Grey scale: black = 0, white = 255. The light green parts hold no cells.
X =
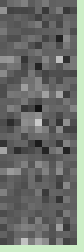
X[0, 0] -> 85
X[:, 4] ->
[92, 73, 84, 108, 85, 115, 82, 106, 94, 99, 119, 112, 115, 125, 89, 68, 130, 136, 111, 104, 66, 75, 95, 87, 112, 109, 108, 89, 97, 107, 96, 81, 123, 92, 124]
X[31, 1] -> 92
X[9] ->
[99, 118, 114, 73, 99, 35, 113, 99, 83, 115, 120]
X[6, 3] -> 113
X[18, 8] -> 137
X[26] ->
[93, 102, 87, 78, 108, 100, 102, 94, 63, 136, 91]
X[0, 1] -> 107
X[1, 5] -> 105
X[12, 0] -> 77
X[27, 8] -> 99
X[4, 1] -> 94
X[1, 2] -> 71
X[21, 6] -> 36
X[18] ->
[86, 75, 105, 128, 111, 145, 126, 78, 137, 64, 67]
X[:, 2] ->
[114, 71, 100, 85, 94, 79, 118, 93, 124, 114, 81, 83, 100, 117, 100, 117, 99, 70, 105, 108, 100, 45, 103, 106, 144, 92, 87, 81, 86, 82, 93, 88, 116, 103, 117]
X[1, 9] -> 56
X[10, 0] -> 138
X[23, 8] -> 126
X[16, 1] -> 83
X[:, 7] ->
[96, 99, 86, 106, 97, 90, 106, 100, 102, 99, 79, 100, 96, 109, 97, 101, 94, 100, 78, 94, 89, 112, 82, 87, 93, 90, 94, 101, 92, 98, 97, 93, 83, 84, 78]
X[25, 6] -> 98
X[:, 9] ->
[99, 56, 104, 112, 111, 138, 121, 101, 45, 115, 76, 106, 108, 61, 118, 100, 98, 143, 64, 97, 130, 34, 103, 95, 84, 91, 136, 91, 118, 92, 122, 78, 58, 100, 66]
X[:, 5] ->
[104, 105, 65, 123, 91, 105, 62, 118, 91, 35, 88, 135, 136, 115, 76, 18, 142, 201, 145, 108, 28, 89, 98, 140, 96, 69, 100, 119, 101, 101, 83, 126, 110, 118, 165]
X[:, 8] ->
[99, 123, 80, 72, 102, 33, 76, 101, 191, 83, 79, 75, 113, 164, 91, 105, 73, 52, 137, 103, 56, 129, 92, 126, 140, 71, 63, 99, 52, 98, 72, 111, 158, 97, 131]
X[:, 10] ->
[99, 74, 98, 101, 78, 102, 100, 96, 119, 120, 71, 103, 88, 97, 102, 132, 93, 78, 67, 88, 105, 89, 104, 90, 112, 101, 91, 95, 97, 95, 102, 106, 95, 88, 77]
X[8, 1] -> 152
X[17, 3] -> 142
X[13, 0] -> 77

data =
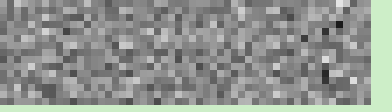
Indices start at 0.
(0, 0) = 161
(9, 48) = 150
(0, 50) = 100
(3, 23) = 132
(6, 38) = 167
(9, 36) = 162
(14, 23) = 141
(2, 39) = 119
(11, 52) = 177
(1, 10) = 169
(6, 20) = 133
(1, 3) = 107
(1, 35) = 154
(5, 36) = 116
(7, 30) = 161
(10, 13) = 104
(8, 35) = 171
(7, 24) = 150
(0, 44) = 153
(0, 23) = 160
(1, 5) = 113
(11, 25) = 171
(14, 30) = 153
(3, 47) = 111
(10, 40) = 123
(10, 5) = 143
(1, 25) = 151
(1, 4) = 151
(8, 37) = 122
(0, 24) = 124
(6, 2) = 152
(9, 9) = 157
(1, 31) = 108
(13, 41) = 144
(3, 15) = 158
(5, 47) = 140
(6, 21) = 108
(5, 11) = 144

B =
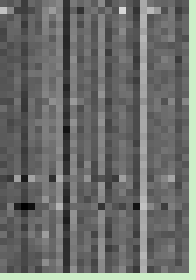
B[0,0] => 94
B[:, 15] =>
[69, 114, 91, 83, 70, 71, 89, 60, 87, 72, 71, 85, 82, 88, 65, 78, 87, 69, 72, 91, 78, 88, 70, 78, 71, 69, 61, 74, 80, 105, 100, 76, 69, 61, 88, 60, 84, 82, 86]
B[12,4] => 96
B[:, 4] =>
[104, 75, 103, 103, 103, 103, 97, 92, 105, 101, 115, 95, 96, 100, 113, 109, 103, 107, 110, 112, 106, 95, 97, 98, 95, 163, 102, 96, 96, 15, 99, 106, 110, 122, 101, 96, 88, 88, 97]
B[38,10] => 142
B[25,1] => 55
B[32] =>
[79, 88, 96, 60, 110, 83, 116, 95, 137, 48, 135, 96, 96, 97, 130, 69, 103, 115, 100, 72, 172, 101, 111, 106, 120, 87, 97]
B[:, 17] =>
[108, 215, 116, 122, 137, 120, 105, 117, 123, 107, 114, 104, 115, 112, 93, 112, 119, 110, 110, 99, 119, 114, 110, 115, 116, 159, 111, 122, 100, 69, 122, 110, 115, 109, 108, 123, 114, 118, 133]
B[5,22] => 102
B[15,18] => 85
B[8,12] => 104
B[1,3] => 62
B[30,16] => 101
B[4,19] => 84
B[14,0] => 76
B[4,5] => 89
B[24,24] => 117
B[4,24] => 117
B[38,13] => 77
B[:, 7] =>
[123, 155, 112, 93, 115, 91, 111, 104, 120, 114, 117, 102, 108, 119, 143, 104, 107, 120, 105, 124, 113, 110, 113, 103, 96, 46, 110, 114, 104, 123, 100, 98, 95, 94, 104, 103, 93, 111, 106]
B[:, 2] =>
[102, 65, 105, 108, 102, 95, 90, 95, 85, 100, 101, 111, 104, 96, 115, 103, 95, 84, 92, 103, 97, 94, 102, 103, 103, 160, 88, 97, 90, 31, 90, 104, 96, 103, 94, 102, 89, 86, 91]
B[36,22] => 111
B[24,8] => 141
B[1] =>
[193, 135, 65, 62, 75, 93, 132, 155, 129, 46, 97, 50, 107, 116, 92, 114, 83, 215, 96, 51, 166, 185, 156, 79, 119, 61, 83]
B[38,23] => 122
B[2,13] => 92
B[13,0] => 90
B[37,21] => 107
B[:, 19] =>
[69, 51, 63, 75, 84, 83, 67, 71, 56, 64, 82, 61, 74, 80, 77, 73, 76, 75, 75, 77, 65, 88, 73, 72, 70, 75, 65, 74, 90, 18, 82, 80, 72, 61, 95, 65, 82, 76, 56]
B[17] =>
[94, 72, 84, 78, 107, 119, 125, 120, 135, 59, 145, 96, 107, 91, 147, 69, 100, 110, 99, 75, 168, 100, 91, 107, 105, 80, 93]
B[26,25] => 71
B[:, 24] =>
[106, 119, 120, 116, 117, 131, 86, 105, 115, 114, 100, 105, 113, 104, 134, 114, 112, 105, 116, 107, 109, 112, 102, 113, 117, 166, 105, 113, 117, 127, 108, 108, 120, 84, 110, 129, 117, 99, 97]

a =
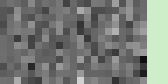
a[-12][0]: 102
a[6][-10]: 136
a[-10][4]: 81
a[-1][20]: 138
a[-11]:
[87, 82, 139, 103, 106, 91, 70, 114, 118, 126, 101, 170, 143, 77, 77, 85, 89, 129, 149, 103, 107]
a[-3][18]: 126
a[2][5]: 113
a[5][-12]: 95
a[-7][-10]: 140
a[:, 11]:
[85, 170, 90, 52, 60, 140, 136, 113, 156, 90, 153, 209]
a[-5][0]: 111
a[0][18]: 139
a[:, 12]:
[75, 143, 129, 116, 87, 57, 101, 122, 85, 97, 101, 122]
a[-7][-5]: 89
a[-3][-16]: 113
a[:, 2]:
[106, 139, 146, 123, 126, 60, 139, 111, 110, 92, 112, 171]
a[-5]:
[111, 105, 111, 102, 121, 100, 91, 96, 134, 111, 104, 113, 122, 72, 111, 79, 59, 121, 97, 144, 155]
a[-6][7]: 89
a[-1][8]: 129
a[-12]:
[102, 113, 106, 94, 135, 97, 112, 105, 119, 66, 105, 85, 75, 121, 118, 95, 158, 85, 139, 93, 106]
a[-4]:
[110, 100, 110, 135, 132, 98, 98, 99, 77, 120, 104, 156, 85, 137, 70, 103, 153, 101, 94, 82, 16]
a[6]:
[109, 104, 139, 130, 68, 115, 101, 89, 59, 93, 103, 136, 101, 77, 112, 138, 124, 107, 142, 145, 125]
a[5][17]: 105
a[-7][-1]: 119
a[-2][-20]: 98
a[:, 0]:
[102, 87, 86, 75, 90, 109, 109, 111, 110, 78, 93, 113]
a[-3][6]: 144
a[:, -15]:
[112, 70, 100, 81, 118, 138, 101, 91, 98, 144, 124, 130]
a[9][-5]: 137
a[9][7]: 84
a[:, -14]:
[105, 114, 99, 119, 94, 86, 89, 96, 99, 84, 94, 110]
